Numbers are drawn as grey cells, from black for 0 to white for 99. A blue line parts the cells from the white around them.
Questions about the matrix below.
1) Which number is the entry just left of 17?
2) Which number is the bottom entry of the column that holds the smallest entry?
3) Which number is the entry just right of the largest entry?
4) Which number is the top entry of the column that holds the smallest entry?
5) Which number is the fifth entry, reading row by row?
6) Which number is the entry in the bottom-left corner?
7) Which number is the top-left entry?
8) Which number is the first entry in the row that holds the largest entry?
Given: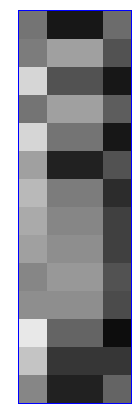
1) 48
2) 39
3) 39
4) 42
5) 48
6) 52
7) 45
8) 90

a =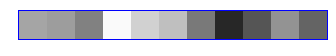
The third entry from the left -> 50
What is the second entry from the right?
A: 57
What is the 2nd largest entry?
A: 81

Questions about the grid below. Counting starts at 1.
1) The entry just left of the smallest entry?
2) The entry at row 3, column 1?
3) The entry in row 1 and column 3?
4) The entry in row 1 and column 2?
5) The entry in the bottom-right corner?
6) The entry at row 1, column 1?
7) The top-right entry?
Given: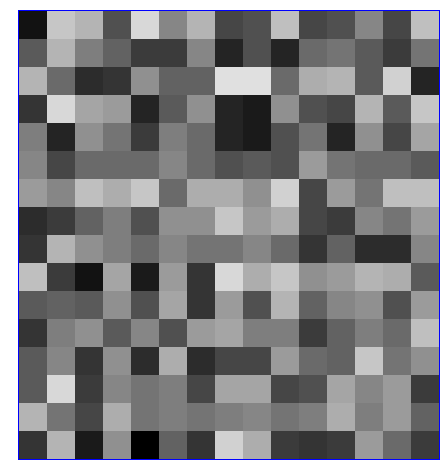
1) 56
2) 70
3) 70
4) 77
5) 23
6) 7
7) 74

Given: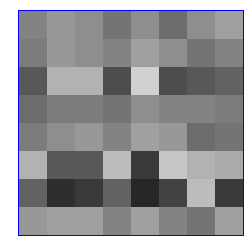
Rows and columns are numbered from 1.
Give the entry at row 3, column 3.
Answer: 69
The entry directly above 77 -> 59
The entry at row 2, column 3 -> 55
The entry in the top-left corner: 51
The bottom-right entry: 62
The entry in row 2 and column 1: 48
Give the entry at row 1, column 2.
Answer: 59
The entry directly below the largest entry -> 55
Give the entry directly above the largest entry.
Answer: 62
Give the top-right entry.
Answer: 62
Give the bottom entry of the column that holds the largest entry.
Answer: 62
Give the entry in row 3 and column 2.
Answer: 69
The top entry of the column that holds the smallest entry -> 55
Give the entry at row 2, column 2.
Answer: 59
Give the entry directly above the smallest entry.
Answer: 22
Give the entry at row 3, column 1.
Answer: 34
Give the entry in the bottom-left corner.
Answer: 59
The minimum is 15

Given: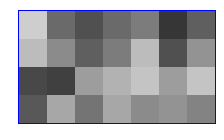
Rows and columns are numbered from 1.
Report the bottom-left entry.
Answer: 34
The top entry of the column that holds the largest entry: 80
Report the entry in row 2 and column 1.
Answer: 73
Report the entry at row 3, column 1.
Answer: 28
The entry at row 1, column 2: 41
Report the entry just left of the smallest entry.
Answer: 48
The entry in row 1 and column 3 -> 31
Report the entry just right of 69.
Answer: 76

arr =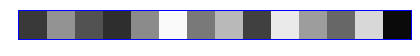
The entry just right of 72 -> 25
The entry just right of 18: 54
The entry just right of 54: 97
